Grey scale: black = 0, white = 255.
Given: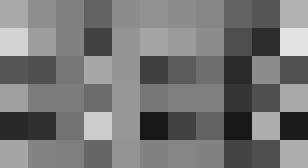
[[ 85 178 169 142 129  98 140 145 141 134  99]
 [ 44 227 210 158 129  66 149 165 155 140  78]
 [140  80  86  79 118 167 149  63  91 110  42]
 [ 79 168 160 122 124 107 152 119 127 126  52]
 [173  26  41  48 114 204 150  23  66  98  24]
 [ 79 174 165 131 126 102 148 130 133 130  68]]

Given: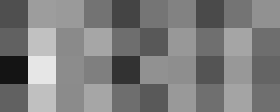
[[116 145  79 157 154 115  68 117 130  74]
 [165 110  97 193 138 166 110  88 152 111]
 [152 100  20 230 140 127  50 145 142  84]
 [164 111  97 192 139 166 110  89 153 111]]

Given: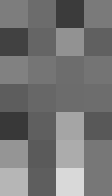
[[ 59 122 125 108]
 [146  96  65 101]
 [109 116 129 117]
 [108 109  93 103]
 [165  88  56  95]
 [172 119 149  90]
 [217 119 182  94]]

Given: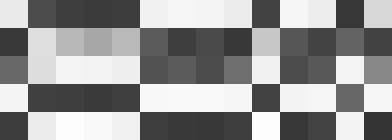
[[ 55 215 234  76  62  59  61 241 245 244 236  66 246 237]
 [ 99  66  57 223 184 167 185  90  62  74  56 199  86  67]
 [244 135 104 221 244 243 238  82  91  75 110 241  75  88]
 [103 246 244  64  62  58  63 248 249 249 246  66 243 245]
 [243  52  61 236 253 249 240  62  57  56  62 253  55  67]]

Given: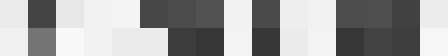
[[ 65 236 234  68 232 242 244  71  75  82 242  74 238 242  77  78]
 [ 62 246 240 116 248 242 234 235  61  55 243  55 235 243  54  66]]

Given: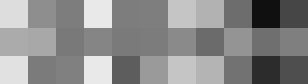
[[ 16  70 221 142 125 233 125 126 197 178 109]
 [111 127 171 168 121 133 122 124 138 107 148]
 [ 44  78 225 123 128 233  93 154 197 180 114]]
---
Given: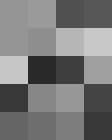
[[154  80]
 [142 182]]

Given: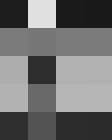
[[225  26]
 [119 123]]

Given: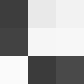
[[233 242]
 [246 247]]

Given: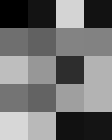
[[ 19 212]
 [ 97 131]]

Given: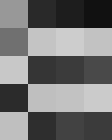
[[ 41  29]
 [196 205]]

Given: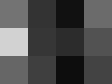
[[51 17]
 [54 44]]
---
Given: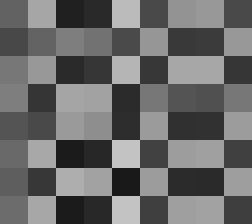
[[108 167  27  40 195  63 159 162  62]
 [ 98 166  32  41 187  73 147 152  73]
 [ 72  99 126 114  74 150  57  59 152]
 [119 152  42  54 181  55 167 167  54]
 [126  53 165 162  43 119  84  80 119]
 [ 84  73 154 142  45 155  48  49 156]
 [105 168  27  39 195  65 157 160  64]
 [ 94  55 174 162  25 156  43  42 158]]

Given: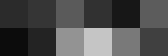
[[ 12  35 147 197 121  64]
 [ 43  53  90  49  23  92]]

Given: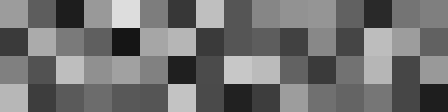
[[183  61  90 108  88  85 195  74  33  61 157 112 100 118  70  30]
 [156  93  29 153 221 125  55 191  85 134 146 149  97  41 116 127]
 [ 58 171 122  95  21 166 182  58  85  93  65 136  69 189 157  97]
 [128  82 190 144 161 129  31  75 199 187  98  58 114 182  70 153]]

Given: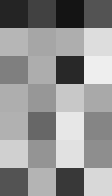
[[ 83 180  56 216]
 [ 36  65  20  83]
 [182 166 174 221]
 [127 173  40 238]
 [174 151 200 169]
 [177 103 231 133]
 [208 148 225 142]]

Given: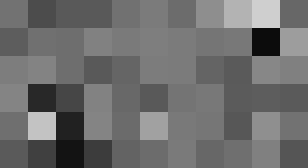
[[ 90  64  19  60  99 108 122 103 111 128  85]
 [114  76  89  89 113 123 108 142 179 207 103]
 [ 93 112 110 129 122 126 123 117 120  12 157]
 [125 131 110  89 101 124 123 100  90 135 128]
 [132  40  70 130 104  89 116 120  91  93  90]
 [111 195  33 132 107 161 121 118  87 143 114]]

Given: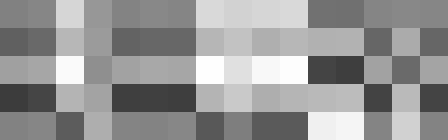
[[130 134  92 174 132 131 135  88 126  90  90 240 245 132 209 131]
 [129 134 214 151 131 136 133 217 210 214 217 113 112 133 136 134]
 [ 96 105 183 155  99 103 103 182 194 175 183 177 178 102 171 102]
 [160 166 250 143 162 168 166 254 224 248 253  68  62 162 106 164]
 [ 60  69 180 163  63  64  62 180 201 174 181 185 188  67 186  68]]

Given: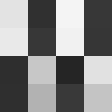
[[ 47 178  57 196]
 [227  48 244  55]
 [233  55 241  54]
 [ 46 199  37 225]]
